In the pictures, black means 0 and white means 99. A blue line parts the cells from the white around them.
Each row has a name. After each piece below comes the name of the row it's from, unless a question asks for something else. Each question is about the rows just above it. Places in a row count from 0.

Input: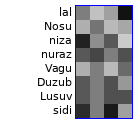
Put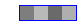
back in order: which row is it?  Vagu
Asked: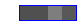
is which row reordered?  Lusuv
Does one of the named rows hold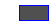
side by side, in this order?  yes
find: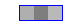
Vagu
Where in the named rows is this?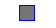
Nosu, 1
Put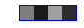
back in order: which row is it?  sidi
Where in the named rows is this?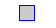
niza, 3

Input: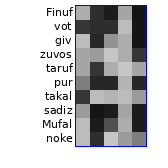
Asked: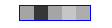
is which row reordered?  taruf
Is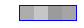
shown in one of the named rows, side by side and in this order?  no
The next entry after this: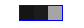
[11]
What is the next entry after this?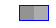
[8]
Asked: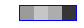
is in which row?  zuvos

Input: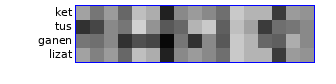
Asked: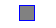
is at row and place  lizat, 1
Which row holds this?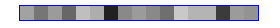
ket
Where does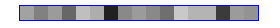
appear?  lizat
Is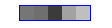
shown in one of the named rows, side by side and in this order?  no

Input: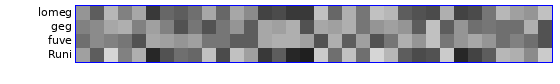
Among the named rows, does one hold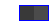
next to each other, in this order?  no
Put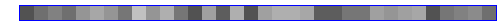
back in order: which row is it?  fuve

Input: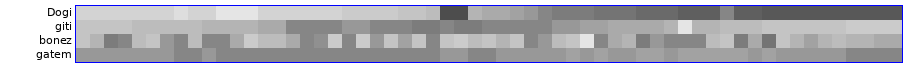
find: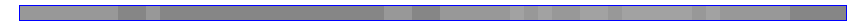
gatem
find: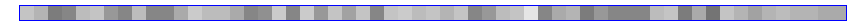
bonez
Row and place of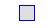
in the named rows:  Dogi, 7
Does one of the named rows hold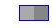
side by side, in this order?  yes
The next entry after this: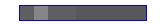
[34]
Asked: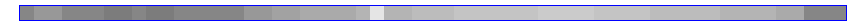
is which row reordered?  giti
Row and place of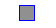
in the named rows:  bonez, 17

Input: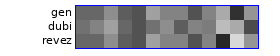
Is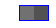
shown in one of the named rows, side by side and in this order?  no
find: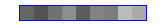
dubi
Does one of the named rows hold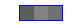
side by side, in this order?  no
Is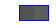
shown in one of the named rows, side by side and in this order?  no

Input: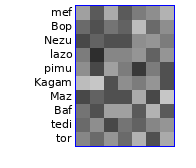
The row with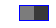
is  pimu
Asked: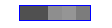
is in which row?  Nezu
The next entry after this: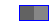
[58]
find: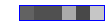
Maz
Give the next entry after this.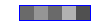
[66]

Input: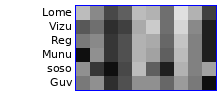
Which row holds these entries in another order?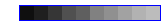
Munu
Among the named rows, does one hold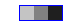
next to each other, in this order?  yes
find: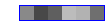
Lome
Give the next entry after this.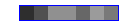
[6]

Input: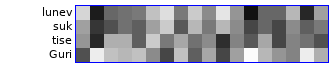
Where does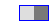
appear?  lunev
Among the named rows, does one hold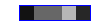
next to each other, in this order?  yes

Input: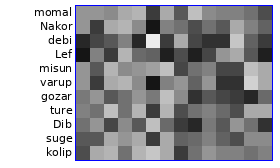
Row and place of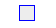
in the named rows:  debi, 5
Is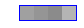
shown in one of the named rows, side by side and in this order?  no
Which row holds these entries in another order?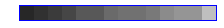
Dib
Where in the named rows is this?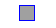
misun, 5
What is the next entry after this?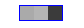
[66]
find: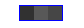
gozar

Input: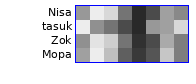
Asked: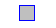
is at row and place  Mopa, 2
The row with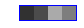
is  Zok
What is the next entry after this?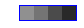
[59]
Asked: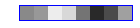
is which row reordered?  Nisa
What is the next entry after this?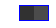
[66]
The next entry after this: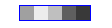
[33]

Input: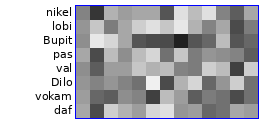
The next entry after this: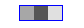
[73]
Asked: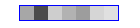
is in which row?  daf
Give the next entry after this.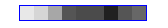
[73]
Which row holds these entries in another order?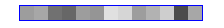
daf
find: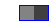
vokam

